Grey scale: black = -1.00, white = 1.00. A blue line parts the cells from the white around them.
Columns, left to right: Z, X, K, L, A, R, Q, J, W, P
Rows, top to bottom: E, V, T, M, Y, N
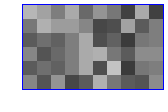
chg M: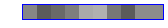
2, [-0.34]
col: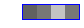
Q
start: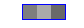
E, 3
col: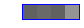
K
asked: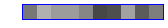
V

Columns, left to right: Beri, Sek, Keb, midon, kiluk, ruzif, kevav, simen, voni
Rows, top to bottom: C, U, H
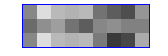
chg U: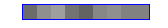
5, [-0.27]
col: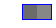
Beri
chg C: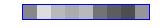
4, [0.40]
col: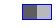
kiluk
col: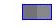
ruzif
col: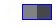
simen
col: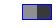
kevav

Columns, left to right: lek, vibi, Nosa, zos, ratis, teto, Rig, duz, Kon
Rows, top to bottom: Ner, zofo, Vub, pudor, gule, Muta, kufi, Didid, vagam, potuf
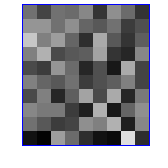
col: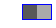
teto
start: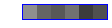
zofo, 4
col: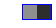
ratis
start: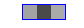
kufi, 5

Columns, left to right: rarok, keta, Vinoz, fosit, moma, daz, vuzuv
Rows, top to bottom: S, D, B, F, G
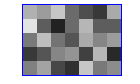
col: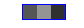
fosit
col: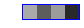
vuzuv

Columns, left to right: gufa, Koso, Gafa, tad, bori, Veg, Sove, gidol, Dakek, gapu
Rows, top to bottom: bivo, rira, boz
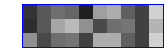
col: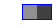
bori
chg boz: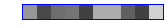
1, [0.13]
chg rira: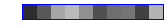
6, [-0.43]
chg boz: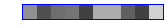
2, [-0.43]
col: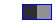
gufa
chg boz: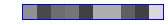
10, [0.64]
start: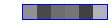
rira, 5

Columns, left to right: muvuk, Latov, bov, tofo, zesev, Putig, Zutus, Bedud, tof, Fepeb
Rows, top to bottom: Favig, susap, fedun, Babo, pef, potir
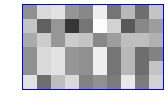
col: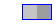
Fepeb
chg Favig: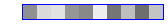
8, [0.44]
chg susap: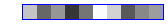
2, [-0.25]
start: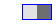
potir, 1
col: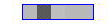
Bedud
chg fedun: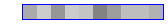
6, [0.07]
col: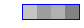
Fepeb

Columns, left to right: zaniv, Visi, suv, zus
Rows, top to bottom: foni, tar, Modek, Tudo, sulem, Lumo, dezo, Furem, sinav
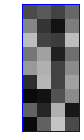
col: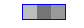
zaniv
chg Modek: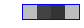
3, [-0.53]
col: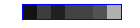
suv
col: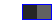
Visi

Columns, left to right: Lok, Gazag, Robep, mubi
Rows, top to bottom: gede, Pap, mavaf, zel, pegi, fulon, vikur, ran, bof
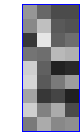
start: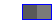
fulon, 2
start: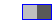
Pap, 2
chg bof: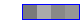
4, [0.12]
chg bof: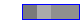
3, [0.07]
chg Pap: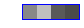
4, [-0.35]
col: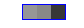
Lok
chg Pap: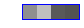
1, [0.07]

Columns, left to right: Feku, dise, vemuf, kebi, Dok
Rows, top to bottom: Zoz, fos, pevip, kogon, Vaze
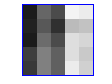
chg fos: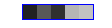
4, [0.47]
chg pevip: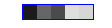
2, [-0.15]
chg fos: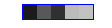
1, [-0.74]

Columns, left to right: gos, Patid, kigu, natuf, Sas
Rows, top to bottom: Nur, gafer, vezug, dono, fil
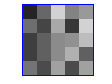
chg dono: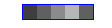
4, [0.38]
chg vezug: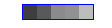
2, [-0.25]
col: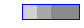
kigu

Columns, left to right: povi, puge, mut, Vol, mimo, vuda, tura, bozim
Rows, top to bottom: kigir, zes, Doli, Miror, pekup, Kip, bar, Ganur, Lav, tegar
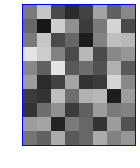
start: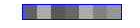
tegar, 2
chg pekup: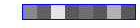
6, [-0.36]
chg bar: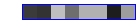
6, [0.44]
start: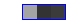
Kip, 4
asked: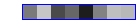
Doli
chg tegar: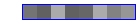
4, [-0.30]

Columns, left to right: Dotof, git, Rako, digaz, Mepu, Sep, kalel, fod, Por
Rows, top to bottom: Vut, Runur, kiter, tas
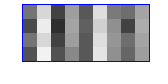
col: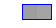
digaz
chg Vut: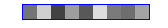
2, [0.69]

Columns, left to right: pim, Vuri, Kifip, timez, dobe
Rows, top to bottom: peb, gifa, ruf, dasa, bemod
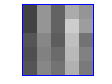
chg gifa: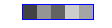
5, [0.23]
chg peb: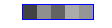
2, [0.17]
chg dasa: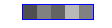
3, [-0.16]
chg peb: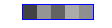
5, [0.17]

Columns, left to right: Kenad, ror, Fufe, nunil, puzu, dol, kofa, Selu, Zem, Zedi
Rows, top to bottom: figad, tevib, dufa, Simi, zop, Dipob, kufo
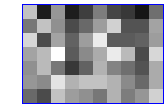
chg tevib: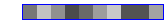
7, [0.64]
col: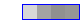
Kenad
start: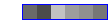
kufo, 1

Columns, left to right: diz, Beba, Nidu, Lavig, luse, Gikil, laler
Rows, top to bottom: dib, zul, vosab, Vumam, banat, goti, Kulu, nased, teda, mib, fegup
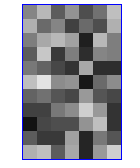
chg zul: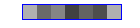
5, [-0.17]
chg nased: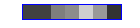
3, [-0.06]
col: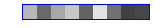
Beba

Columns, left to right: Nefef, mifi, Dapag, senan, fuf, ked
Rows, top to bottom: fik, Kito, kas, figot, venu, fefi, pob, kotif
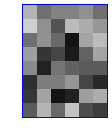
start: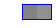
fik, 4
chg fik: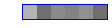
3, [0.03]
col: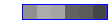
fuf
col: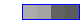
fuf
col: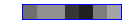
mifi

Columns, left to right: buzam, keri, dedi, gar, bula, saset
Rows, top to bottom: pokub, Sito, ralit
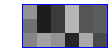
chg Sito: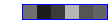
6, [-0.28]
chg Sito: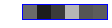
1, [-0.12]
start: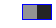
ralit, 3
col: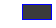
dedi
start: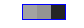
ralit, 2
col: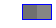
buzam

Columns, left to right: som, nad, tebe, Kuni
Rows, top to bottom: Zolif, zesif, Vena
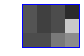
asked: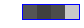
zesif
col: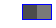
tebe
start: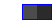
Zolif, 3

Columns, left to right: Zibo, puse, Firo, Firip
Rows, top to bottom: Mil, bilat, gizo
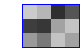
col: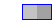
Firip
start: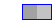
bilat, 3
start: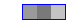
gizo, 1
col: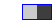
Zibo
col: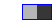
puse
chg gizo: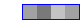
1, [0.21]
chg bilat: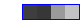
3, [0.27]

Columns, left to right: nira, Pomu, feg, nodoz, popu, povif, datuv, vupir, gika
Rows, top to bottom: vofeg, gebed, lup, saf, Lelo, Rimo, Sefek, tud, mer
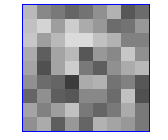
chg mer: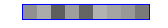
4, [0.19]
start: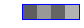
mer, 3
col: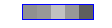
povif
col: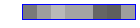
feg

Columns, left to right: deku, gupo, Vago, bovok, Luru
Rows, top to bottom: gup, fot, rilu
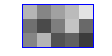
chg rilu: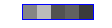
2, [0.42]
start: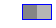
rilu, 1
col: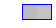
bovok
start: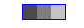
fot, 2
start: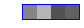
rilu, 1

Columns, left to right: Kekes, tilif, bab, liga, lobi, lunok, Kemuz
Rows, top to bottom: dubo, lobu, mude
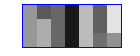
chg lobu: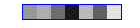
3, [-0.19]
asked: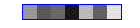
dubo
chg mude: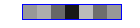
7, [0.14]
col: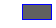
lunok
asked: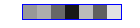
lobu

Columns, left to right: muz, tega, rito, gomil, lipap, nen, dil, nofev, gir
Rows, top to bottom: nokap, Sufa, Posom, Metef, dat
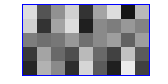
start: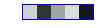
nokap, 4
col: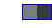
muz

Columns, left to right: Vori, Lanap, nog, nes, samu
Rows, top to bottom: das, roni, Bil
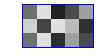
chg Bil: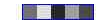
3, [-0.63]
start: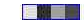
Bil, 2
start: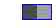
das, 4
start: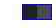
das, 3

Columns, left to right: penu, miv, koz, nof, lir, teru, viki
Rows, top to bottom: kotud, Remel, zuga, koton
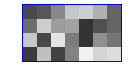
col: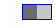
penu
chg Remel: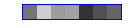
1, [-0.15]
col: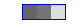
viki
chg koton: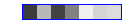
2, [0.50]

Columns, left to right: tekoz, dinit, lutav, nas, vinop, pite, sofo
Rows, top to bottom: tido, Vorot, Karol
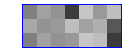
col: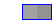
dinit
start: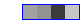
tido, 2
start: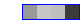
Karol, 4
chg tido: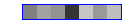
4, [-0.54]
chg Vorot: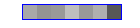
5, [0.26]

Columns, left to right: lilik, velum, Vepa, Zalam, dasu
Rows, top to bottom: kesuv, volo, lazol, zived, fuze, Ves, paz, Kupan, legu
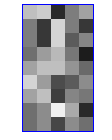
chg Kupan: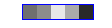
3, [0.88]
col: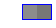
dasu
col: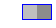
velum
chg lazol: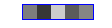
3, [0.66]
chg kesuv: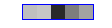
2, [0.60]
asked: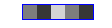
volo

